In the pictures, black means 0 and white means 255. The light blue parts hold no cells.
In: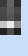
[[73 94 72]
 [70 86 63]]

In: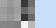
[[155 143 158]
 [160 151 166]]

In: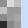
[[195 153 153]
 [139 156 166]]

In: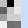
[[ 98 200 232]
 [160 208 208]]

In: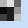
[[ 11  30 151]
 [ 63  29 195]]

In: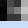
[[  2  95 126]
 [  9  54  55]]

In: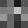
[[123 129 193]
 [151 104  59]]
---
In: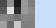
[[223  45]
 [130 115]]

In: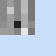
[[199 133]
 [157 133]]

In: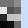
[[ 83 101]
 [193 197]]

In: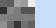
[[136 123]
 [126 123]]

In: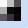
[[11  4]
 [51  8]]

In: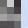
[[104  68]
 [145 153]]

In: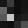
[[ 24  13]
 [199  24]]

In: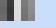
[[ 52 220]
 [ 55 219]]
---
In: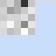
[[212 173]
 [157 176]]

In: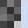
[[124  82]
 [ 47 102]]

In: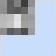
[[ 93 129]
 [ 95  87]]

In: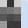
[[ 52 207]
 [118 132]]

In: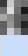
[[201 124]
 [220 111]]

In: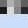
[[176 143]
 [216 132]]

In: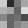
[[ 42 118]
 [165 101]]

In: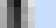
[[75 20]
 [92 42]]
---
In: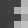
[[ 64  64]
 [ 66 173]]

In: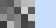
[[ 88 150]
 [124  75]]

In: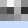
[[247 201]
 [ 66 171]]

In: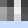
[[ 58 224]
 [123 240]]

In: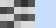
[[207  82]
 [ 85 213]]

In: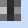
[[ 46  89]
 [ 41 143]]

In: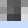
[[ 93  88]
 [103  80]]

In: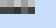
[[161 198]
 [ 68  52]]

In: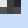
[[62 39]
 [66 77]]
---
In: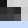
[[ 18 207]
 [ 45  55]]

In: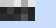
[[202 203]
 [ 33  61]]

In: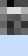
[[105  10]
 [153 219]]

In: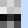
[[187 215]
 [237 194]]

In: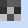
[[ 63  96]
 [ 48 177]]

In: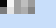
[[  8 245]
 [124 227]]
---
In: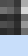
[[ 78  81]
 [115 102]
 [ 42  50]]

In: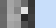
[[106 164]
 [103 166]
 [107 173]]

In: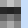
[[163 195]
 [ 39  35]
 [101 124]]

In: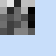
[[195 230]
 [159  41]
 [103  83]]

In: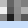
[[188 101]
 [239  88]
 [130  29]]

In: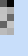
[[ 90   6]
 [193 173]
 [195 106]]

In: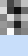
[[180  71]
 [219  61]
 [129 222]]

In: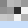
[[133 186]
 [146 153]
 [200 195]]

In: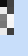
[[ 14  67]
 [235  71]
 [126 247]]
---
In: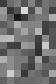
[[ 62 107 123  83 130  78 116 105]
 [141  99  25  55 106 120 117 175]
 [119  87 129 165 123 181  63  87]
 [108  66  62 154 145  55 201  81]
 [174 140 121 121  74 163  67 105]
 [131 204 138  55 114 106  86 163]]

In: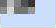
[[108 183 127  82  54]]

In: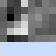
[[130  68  62 210 107  83 124 110]
 [ 88   0  78 171 126 143 111  93]
 [108 192 218 228 115  88  90  85]]

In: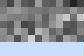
[[108  71 140  91  80 158  96  88 134  73  36  65]
 [143 130 125 128 111 138  97 134 174 200 114 197]
 [141  98 166 145  73 183 158 102 126  76  87 130]]

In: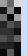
[[158 103 217]
 [114   7 162]
 [ 51  47  18]
 [ 38  33  14]]

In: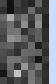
[[ 70  17  67  48  36 100  43]
 [104 171  94 119  63 129  37]
 [ 77 115 117  47  82  93  45]
 [ 93 100  63  67 110  31  58]
 [ 73 118 115  97  73  21  60]
 [ 21  92 194  69 117  75  49]]

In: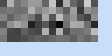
[[ 75 177 114 134 156 153 101 195  47 174 103  78 204  82]
 [132  98 122 133 116  76 169  87 188 120 150  88  67 142]
 [131  70  65  96  76  70 176  60 178  75 111 111 123 186]]

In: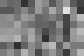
[[119 103 108  50  90 156 138  89 125 158  91  66]
 [136 145 119 154 142 100 110 125 108  66 144 187]
 [152 157 151 140 161 111  75  99 119  62 155 184]
 [ 94 115  47  98 140 117 162 186  93 156 123 122]]

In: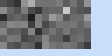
[[ 82  67  51 145 174 115 113 114 123  94 116  90 145]
 [ 45  92 103  92  31 124 104 153 135  84 106 109 153]
 [131  92  98  79 132  48  95 115  96 117  95 103  93]
 [135  87  77 102  94  51 139 117 109 119 111  90  61]]
